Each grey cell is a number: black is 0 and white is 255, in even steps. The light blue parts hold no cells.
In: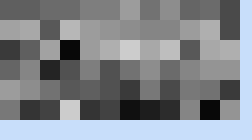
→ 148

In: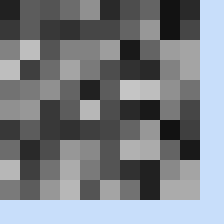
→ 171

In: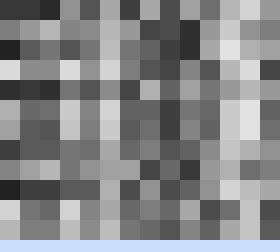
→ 90

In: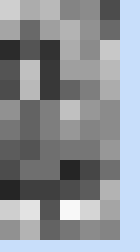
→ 132

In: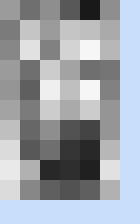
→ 177
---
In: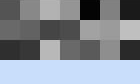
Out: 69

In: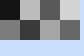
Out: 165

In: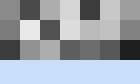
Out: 81

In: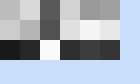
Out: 81

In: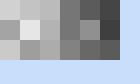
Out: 179

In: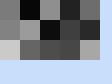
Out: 13

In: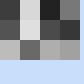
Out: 75

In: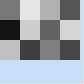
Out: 99
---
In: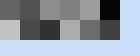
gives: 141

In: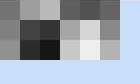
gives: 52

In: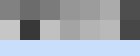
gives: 123

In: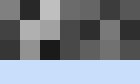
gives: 162

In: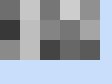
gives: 132

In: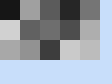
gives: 110
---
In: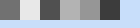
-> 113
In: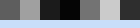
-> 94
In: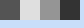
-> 84
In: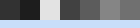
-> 50
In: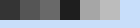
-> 52
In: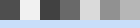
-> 78
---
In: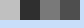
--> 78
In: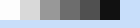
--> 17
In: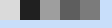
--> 123
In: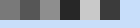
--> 59
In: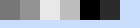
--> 43
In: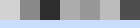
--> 78
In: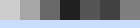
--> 127
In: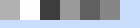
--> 134
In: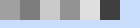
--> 63
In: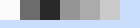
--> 202
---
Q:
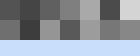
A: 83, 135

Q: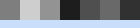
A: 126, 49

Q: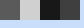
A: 90, 63

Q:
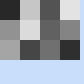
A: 40, 47

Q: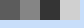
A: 92, 208

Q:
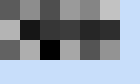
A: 91, 147

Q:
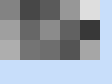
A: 131, 166
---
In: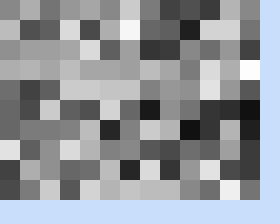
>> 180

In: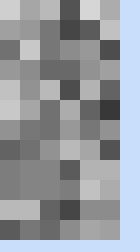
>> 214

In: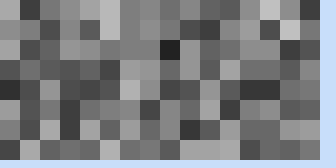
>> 141

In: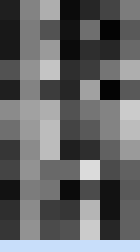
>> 68

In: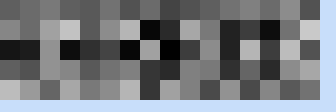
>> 140
